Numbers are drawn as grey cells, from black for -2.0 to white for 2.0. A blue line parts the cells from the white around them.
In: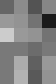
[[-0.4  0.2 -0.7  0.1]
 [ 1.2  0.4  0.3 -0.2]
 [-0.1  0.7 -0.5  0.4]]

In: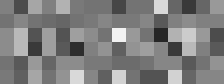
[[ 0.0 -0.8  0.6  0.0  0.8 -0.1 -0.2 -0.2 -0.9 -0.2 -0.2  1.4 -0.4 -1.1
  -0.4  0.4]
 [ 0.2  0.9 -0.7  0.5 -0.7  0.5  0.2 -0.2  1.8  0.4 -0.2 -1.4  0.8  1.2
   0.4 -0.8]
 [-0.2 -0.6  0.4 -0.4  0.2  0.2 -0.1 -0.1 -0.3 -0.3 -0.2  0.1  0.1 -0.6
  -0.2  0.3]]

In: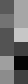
[[-0.6  0.6]
 [-0.7  1.1]
 [ 0.5 -1.9]]

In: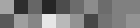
[[ 0.6 -1.3 -0.4 -1.4 -0.8 -0.3  0.2 -0.3  0.0  0.0]]

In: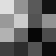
[[ 1.5  0.3 -0.6 -1.7]
 [ 0.8 -0.4 -1.9 -0.8]]

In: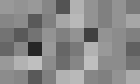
[[ 0.4  0.3  0.4  0.1 -0.7  0.8  0.3  0.0  0.3 -0.1]
 [-0.2 -0.6 -0.2  0.3  0.0  0.3 -1.0  0.3  0.2  0.0]
 [ 0.4  0.8  1.0  0.2 -0.3  0.1  1.0  0.2  0.2 -0.2]]

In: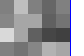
[[ 0.0  1.0  0.0 -0.4  0.0]
 [ 1.4  0.6 -0.5 -0.9 -1.0]]

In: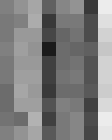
[[ 0.0  0.3  0.6 -0.5  0.1  0.3 -1.1  1.7]
 [-0.1  0.4  0.4 -0.9 -0.4 -0.2 -0.8  1.3]
 [-0.1  0.4  0.4 -1.0 -0.3 -0.2 -0.7  1.3]
 [-0.3  0.6  0.4 -1.1 -0.3 -0.3 -0.6  1.2]
 [-0.2 -0.3  0.8 -1.0 -0.1  0.1 -0.8  1.7]]

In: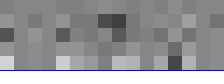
[[ 0.0  0.1  0.1  0.1  0.0  0.0  0.1  0.2  0.1  0.0  0.1  0.0  0.2  0.0
   0.1  0.1]
 [-0.7  0.1  0.3  0.1 -0.6  0.0 -0.1  0.1 -0.6 -0.1  0.0 -0.2  0.3 -0.2
   0.1  0.2]
 [ 1.3  0.1  0.2  0.1  1.2  0.6  0.4  0.0  0.9  0.8  0.1  0.6 -0.9  0.8
   0.1  0.2]]
